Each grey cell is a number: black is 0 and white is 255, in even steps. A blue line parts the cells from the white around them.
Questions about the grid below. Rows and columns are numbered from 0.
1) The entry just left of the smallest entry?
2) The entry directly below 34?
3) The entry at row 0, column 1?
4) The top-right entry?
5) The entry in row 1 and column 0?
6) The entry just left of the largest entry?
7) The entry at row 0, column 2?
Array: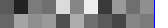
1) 90
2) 164
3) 34
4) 143
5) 102
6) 134
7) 123

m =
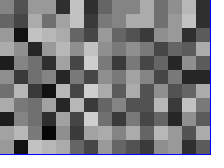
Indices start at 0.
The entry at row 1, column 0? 101
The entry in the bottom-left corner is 153
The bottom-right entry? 91
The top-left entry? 132
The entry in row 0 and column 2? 153
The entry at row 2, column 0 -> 153
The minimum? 7
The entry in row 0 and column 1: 82
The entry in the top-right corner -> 47
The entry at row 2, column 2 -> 194
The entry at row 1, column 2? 171
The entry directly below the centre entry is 171
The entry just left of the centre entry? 70
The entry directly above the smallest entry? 47
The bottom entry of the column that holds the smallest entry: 183

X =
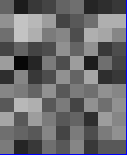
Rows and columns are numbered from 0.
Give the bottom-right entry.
88
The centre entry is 145
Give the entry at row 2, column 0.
111
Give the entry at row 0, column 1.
28
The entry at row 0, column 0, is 100
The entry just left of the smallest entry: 157
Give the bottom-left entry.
123
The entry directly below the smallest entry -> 134
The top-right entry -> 56
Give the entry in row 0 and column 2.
56
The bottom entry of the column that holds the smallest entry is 37
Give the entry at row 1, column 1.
195
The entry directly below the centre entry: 88
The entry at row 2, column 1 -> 195
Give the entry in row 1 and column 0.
145
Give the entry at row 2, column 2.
175
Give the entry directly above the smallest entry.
100
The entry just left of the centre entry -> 77
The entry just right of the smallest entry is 37

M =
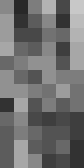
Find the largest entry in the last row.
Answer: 167
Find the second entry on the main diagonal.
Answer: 50
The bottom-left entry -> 92
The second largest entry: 188
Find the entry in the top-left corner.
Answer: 136
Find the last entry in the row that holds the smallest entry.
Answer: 200
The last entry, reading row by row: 50
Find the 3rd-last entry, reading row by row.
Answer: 62
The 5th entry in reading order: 72
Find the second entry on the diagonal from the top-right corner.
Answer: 50
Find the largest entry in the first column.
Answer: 167

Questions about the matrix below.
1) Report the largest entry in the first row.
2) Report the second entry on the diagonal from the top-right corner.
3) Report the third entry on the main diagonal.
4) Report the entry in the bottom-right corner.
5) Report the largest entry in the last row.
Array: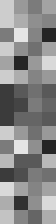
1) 205
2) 143
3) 132
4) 173
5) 195
